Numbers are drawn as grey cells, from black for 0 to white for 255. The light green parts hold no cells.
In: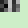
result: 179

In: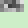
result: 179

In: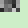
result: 94

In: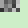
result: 89

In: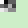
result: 138

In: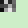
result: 229

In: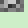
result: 132

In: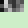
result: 181
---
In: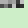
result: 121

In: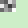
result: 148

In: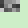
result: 128

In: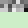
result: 193

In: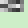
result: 79

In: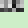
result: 145

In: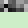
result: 6

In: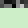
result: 115

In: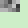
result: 112
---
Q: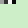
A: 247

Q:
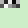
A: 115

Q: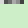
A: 141

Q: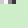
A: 136

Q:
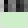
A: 52

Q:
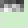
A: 190

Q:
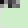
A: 121

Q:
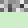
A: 187
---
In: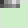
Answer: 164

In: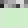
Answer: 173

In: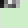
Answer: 230

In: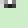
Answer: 249

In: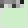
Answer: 146

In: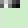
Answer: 158
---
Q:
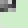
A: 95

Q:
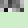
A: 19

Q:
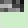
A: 81

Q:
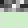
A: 129

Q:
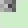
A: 152

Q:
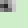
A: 101

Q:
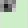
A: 75
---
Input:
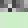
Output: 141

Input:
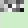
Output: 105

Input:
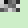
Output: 18

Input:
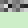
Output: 91

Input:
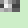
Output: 217

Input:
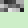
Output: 44

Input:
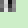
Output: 211

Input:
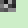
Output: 22
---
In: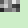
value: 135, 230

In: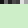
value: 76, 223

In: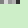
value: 153, 218

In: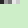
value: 119, 232

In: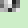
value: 215, 244

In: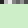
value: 132, 234

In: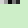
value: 8, 212

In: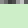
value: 76, 195
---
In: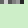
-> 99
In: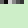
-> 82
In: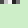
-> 115
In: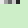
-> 162
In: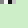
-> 196
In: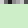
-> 108
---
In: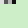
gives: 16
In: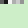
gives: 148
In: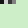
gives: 128
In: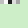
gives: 164
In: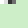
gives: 110
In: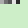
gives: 42
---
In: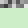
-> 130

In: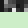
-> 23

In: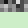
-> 49

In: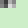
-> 88

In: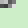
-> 61

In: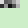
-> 18

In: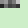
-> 65

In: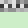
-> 56

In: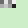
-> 198

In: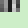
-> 29
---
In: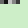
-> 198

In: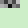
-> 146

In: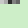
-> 45

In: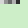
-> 103

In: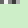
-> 133

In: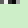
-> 49
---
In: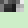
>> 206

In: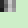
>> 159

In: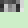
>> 229

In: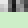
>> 91

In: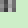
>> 101

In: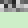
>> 153

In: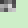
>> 199
